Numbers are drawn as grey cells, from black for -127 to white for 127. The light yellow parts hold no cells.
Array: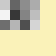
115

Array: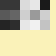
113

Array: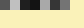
64

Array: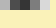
89

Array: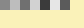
102

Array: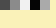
113

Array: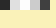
125

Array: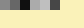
63

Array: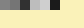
79

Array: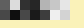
111
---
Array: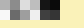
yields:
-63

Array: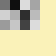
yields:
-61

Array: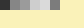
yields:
90

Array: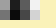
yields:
-56

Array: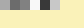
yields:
-70

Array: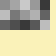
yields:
-39
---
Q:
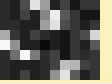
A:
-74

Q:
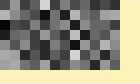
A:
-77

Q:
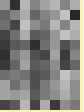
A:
44

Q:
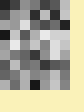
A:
60

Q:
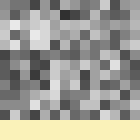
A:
33

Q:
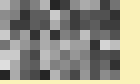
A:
-12
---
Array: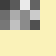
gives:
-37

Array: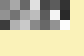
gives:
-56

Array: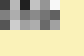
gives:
66

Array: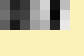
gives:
83

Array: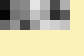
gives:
56

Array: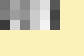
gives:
66

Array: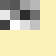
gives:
-41

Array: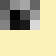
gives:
15

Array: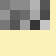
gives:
11

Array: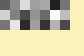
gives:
41
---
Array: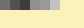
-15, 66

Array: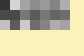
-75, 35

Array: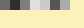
-21, 44

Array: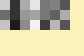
78, -42

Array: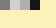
-4, -105

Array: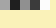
37, 124

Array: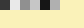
-72, 48

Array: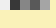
111, 37

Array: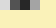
90, 36
